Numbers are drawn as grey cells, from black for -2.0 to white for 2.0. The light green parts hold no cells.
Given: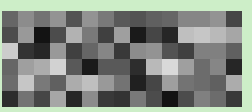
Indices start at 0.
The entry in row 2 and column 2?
-1.4
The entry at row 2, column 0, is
1.2
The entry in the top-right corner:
-0.9
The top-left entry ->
-0.4
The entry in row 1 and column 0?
-0.8
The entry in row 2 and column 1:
-1.2
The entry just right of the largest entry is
0.5
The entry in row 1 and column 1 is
0.4
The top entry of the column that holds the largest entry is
-0.4
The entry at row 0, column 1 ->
0.2
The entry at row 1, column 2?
-1.7
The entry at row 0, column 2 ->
-0.2
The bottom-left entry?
-1.3
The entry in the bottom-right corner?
-1.1
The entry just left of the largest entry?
0.9

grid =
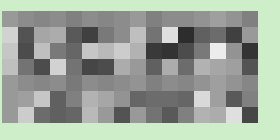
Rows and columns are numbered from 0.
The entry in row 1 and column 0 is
1.3
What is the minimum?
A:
-1.3
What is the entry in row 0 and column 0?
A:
0.4
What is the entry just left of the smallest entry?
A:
1.5
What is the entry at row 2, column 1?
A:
-0.8
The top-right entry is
0.0
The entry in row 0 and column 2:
0.1
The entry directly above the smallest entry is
0.2
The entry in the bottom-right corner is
-0.9
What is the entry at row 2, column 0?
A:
1.1
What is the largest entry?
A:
1.7
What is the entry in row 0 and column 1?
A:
0.2
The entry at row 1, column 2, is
0.6
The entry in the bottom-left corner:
0.4
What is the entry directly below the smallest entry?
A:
-0.8
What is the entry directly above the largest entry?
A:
-0.3

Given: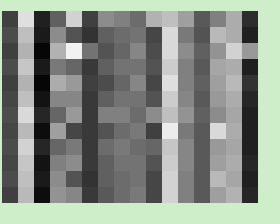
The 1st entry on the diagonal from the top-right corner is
-1.3
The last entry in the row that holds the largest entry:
0.4
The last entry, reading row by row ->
-1.4
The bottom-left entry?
-1.0
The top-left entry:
-1.0
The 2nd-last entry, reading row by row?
0.8
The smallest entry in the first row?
-1.5
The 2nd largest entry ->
1.7
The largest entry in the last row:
1.3
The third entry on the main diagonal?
-1.9
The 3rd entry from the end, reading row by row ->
0.5
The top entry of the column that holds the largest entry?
1.3
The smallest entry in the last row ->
-1.8
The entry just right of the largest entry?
-0.2
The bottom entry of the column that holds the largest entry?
0.1
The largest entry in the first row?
1.5
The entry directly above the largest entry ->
-0.7
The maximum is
1.8
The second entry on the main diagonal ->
1.0

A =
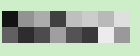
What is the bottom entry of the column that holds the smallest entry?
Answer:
-0.5
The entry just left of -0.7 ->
0.5
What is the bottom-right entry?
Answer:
0.4
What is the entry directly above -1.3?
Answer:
0.3
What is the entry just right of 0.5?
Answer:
-0.7

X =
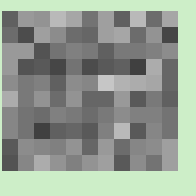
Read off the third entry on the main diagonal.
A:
-0.7
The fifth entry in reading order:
0.6
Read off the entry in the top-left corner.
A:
-0.5
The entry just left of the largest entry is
0.1
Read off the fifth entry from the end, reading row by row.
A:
0.5
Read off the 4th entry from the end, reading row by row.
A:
-0.6
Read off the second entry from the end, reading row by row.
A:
-0.2
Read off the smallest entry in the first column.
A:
-0.7
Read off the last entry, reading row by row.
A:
0.5
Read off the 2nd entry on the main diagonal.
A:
-0.8
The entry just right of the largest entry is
0.8
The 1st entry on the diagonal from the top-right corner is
0.6
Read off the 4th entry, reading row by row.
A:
0.9
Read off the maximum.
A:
1.1
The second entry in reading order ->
0.4
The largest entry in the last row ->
0.7
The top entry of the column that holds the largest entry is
0.5
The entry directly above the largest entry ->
-0.6
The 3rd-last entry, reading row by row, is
0.2
